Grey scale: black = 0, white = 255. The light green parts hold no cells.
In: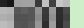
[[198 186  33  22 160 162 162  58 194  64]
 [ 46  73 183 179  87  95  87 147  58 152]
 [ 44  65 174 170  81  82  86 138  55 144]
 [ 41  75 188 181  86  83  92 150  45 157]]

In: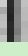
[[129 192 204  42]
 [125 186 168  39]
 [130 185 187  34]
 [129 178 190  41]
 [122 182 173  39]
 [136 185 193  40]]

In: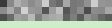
[[149 146  57 136 176 158 139 152 204 119 105 167 119 123 145 205]
 [137 167 139 171 132 208 152 147  85 157 190  85 119 139  76 140]
 [105  91  78 108 161 153 184 127 158 169 173  97 126  91 145 130]]

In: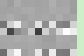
[[166 158 165 157 172 163 164 162 164 175 164]
 [169 157 162 163 165 169 170 164 165 171 168]
 [163 167 165 172 165 161 168 165 168 164 172]
 [127 209 118 206 237 169 160 225 141 228 133]
 [254 238 200  70 138 156 201  61 207 163 215]
 [168 165 167 167 172 168 172 166 158 157 171]
 [165 169 165 167 166 166 168 165 162 161 167]
 [120 220 110 210 247 159 168 230 131 235 123]]

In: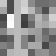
[[110 117 198  76 187 205 139 110]
 [ 78 163 163  76 187 213 183 130]
 [148 209  71 249 187  69 128 183]
 [166 189  88 253 187  61 105 175]
 [106 137 134 182 187 179 161 156]
 [118  89  79  95 187 131  84 152]
 [ 71 119 130 115 187 131 170 168]
 [147 119 100 181 187 190  97 143]]

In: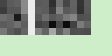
[[ 52  91  69  91  97 139 236  90  92  48 112  70  99]
 [ 50  88  60  85  85 138 236  96  92  60 131  89  97]
 [ 80  83 108 100  27 102 236  87 109  88  97 120 133]
 [123  99  92  98 112  94 236  67  75  13  72  12  65]
 [ 80  76 119  92  80 101 236 128  99 166  94 127  78]]
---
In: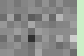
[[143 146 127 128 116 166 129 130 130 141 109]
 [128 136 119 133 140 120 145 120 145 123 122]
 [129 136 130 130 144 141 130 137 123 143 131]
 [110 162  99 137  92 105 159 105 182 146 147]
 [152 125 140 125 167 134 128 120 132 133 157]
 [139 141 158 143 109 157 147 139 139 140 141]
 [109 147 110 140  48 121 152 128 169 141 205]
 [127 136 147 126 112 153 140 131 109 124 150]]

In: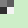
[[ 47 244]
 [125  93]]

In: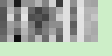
[[113 183  13 165 122 184 107 202  93 223 160 223 165 175]
 [117 158  25 147 146 179 131 210  59 223 144 221 167 162]
 [ 87 182 130 213 101  66  95 133 174 223 108 229 181 183]
 [ 85 213 101 227  79  86  69 130 205 223 132 226 177 197]
 [ 91 161 140 196 123  62 118 141 142 223  94 226 184 172]
 [ 98 155 107 180 134  94 125 162 114 223 107 225 179 169]]

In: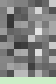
[[114  78 185 186 103 177 122  86]
 [146 137 128 128 102  83 102 201]
 [122 187  85 100 145 214 126  83]
 [127  56  97  89 140 139 147 145]
 [129  53 153 160 115 166 122 167]
 [155  99 106 117 119 227 150 167]
 [ 77 128  98  93 199 135 123  93]
 [153 147  54  60  88  89 114 203]
 [120  73 167 172  91 222 122  97]
 [134 133 104 106  88 143 114 183]
 [132 164 150 158  63 112 102 109]]

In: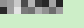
[[ 41 160 227 122 114 174 145 109 158]
 [145 158 201  75 180  58  39 164  37]]

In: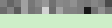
[[107 130  91 161 116 124 210 108 163 130 130 125  22 113 143 115]
 [127 101 120 160 119 136 151 113 137 133 144 124 119 134 124  74]]
